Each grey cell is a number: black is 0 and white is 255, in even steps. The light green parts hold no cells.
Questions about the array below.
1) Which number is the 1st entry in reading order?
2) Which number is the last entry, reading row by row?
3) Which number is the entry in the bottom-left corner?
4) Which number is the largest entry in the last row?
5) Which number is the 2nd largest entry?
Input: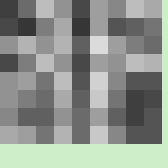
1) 63
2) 84
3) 169
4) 200
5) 209

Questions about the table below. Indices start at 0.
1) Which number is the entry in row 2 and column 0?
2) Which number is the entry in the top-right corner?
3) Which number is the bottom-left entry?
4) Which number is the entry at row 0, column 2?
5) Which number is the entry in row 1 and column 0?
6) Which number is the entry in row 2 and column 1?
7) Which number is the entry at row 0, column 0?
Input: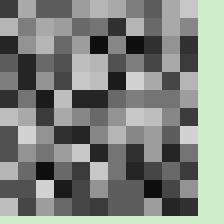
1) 37
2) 199
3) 190
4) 93
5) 181
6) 147
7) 59

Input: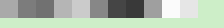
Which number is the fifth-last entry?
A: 69
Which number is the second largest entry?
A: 230
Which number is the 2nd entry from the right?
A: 251

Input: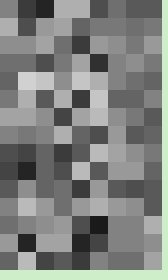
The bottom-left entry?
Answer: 100
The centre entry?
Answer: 100
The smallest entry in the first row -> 36
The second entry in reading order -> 59
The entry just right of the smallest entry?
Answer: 130
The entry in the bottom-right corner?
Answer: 163
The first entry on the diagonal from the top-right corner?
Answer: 89
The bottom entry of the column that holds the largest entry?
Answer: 186
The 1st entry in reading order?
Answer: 130
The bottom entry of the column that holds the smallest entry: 130
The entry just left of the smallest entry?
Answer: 78
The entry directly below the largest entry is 175
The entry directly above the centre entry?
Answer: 163
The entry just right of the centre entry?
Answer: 78
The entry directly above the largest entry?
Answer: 111
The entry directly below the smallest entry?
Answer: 68
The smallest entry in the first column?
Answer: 68
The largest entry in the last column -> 175
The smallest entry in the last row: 59
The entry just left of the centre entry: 175
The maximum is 209
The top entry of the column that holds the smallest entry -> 78
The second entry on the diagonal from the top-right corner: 111
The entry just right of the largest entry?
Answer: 197
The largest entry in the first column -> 175
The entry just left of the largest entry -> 100

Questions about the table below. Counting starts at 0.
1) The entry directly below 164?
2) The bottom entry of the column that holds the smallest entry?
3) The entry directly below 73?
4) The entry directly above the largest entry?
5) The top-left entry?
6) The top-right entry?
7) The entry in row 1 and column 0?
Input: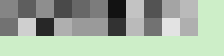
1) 227
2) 50
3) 175
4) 164
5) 133
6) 186
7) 114

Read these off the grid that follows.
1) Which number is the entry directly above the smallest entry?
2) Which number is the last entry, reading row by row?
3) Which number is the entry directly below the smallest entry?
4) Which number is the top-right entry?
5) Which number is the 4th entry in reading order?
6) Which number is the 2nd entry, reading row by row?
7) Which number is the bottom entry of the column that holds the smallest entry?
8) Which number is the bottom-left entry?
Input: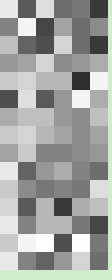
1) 151
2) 109
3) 244
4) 57
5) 109
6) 90
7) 212
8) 232

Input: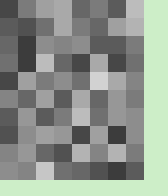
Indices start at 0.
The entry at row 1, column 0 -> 91
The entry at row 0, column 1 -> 123
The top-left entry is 71
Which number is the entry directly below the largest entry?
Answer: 103
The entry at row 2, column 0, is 103
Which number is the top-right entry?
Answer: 188
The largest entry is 210
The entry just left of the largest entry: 112
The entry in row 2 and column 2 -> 141
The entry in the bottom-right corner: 91
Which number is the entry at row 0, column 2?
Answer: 160
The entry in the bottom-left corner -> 141
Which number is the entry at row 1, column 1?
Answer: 81

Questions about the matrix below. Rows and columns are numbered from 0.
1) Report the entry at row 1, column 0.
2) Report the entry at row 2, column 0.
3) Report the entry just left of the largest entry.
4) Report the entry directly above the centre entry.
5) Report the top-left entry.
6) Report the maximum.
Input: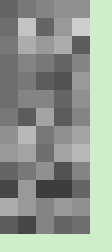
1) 110
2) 120
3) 153
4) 132
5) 101
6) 206

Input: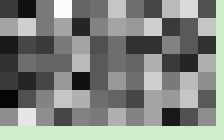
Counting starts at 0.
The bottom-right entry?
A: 142
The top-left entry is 58
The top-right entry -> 80
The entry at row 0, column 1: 16
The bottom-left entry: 142
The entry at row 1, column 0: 164
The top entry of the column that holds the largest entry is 252
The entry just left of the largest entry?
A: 122
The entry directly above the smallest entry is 58
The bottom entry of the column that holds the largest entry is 70
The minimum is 6
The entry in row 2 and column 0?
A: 25
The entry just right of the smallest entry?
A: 80

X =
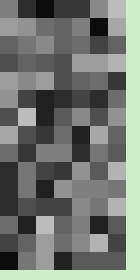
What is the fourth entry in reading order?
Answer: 55
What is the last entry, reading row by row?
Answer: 90
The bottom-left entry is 12
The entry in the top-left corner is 127
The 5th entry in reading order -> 55
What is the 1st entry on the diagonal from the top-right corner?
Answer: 188
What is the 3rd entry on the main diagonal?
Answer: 137
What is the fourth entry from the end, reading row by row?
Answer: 33
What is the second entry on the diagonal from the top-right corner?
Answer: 12
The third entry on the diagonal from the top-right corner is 109
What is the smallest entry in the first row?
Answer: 12
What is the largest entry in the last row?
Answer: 156
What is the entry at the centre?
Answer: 109
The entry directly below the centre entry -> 127

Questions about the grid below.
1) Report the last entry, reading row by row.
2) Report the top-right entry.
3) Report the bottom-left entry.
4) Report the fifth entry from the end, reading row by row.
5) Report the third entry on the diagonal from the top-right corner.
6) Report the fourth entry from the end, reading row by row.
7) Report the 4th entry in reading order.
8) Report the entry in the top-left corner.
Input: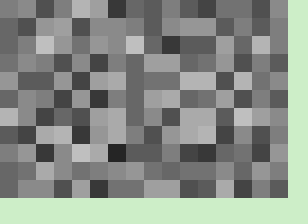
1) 91
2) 138
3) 103
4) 91
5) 103
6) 170
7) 126
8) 126
